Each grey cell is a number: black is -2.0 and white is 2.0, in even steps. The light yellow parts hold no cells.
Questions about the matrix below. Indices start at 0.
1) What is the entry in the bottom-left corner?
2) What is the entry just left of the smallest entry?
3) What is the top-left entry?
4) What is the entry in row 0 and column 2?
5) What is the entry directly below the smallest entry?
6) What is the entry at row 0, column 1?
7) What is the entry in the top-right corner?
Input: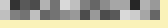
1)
1.0
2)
0.6
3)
1.2
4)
-0.6
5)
1.2
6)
-1.2
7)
0.4

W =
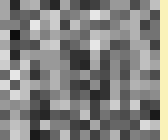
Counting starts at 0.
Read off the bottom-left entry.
-0.2
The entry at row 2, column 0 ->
0.0
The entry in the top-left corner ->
0.6
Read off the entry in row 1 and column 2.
-0.4
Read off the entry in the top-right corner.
1.0
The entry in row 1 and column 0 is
0.6
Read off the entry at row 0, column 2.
0.6
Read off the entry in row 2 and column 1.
0.0
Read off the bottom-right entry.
-0.4
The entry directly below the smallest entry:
-0.8
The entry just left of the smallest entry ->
1.2
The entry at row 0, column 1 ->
-1.4
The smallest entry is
-1.8

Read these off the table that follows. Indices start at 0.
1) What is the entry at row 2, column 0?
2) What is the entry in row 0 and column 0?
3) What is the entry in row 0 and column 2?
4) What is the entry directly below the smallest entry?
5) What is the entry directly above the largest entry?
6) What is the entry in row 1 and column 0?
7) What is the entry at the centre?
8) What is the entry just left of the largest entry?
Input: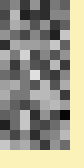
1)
-0.5
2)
-0.5
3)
-1.1
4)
0.5
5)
-0.7
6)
-0.9
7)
1.5
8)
-0.1

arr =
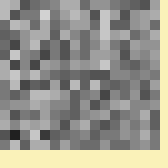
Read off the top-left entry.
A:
0.9
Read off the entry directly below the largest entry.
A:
0.7
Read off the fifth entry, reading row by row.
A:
-0.1
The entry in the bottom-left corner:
-0.1
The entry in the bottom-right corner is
-0.1
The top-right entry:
0.5
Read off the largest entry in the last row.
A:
0.9
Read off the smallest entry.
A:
-1.5
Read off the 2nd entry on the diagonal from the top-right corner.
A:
0.5
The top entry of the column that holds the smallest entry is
0.7
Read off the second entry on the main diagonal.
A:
-0.7
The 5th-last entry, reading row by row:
-0.3
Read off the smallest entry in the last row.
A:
-0.5
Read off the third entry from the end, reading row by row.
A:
0.1
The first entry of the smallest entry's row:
-0.7
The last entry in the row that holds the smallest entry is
-0.1
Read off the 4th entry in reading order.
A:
-0.3
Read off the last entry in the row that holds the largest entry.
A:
0.7
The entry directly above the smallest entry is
0.1
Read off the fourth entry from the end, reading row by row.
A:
-0.3
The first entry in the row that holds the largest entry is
0.9
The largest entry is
1.3
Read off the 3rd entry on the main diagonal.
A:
0.7
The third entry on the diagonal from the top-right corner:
0.3
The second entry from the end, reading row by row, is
0.3
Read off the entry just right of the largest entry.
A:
-0.1

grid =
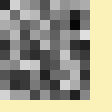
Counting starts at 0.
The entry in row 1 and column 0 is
1.1
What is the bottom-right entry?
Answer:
0.1
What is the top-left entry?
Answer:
-1.5
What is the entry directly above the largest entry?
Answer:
-0.1
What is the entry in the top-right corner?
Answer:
0.7
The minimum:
-1.9
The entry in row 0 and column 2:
0.5
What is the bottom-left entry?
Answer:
1.3
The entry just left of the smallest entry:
-0.3
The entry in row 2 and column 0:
0.7
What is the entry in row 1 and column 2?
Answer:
1.1
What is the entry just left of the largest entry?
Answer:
0.1
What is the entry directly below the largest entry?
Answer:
-1.5
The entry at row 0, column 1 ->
1.3
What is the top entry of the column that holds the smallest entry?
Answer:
0.5
